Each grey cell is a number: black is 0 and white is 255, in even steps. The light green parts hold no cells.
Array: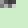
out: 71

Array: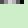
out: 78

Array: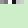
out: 119

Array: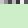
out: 71

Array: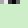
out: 60

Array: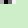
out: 109

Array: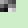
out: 40
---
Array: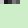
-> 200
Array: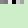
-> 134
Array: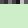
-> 80
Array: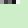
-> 164
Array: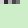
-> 212
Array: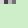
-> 214
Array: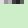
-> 221
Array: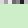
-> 217
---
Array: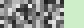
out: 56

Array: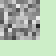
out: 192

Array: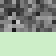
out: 136

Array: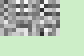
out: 161

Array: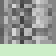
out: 173

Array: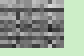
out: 192

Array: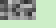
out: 48

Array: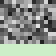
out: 213
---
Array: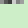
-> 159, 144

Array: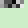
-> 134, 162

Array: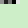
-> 230, 147

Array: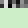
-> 86, 47

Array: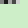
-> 208, 130

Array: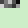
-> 8, 212

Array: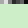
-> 12, 169
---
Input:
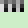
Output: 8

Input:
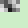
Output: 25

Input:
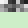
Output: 187

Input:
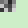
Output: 199

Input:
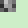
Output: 58

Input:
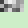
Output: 109

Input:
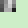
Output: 171

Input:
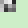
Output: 53

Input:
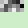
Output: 238
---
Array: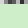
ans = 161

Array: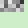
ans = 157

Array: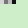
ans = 17

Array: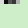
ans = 176

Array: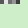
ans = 62

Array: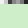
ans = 36

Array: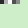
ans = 136

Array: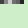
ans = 37

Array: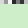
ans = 191
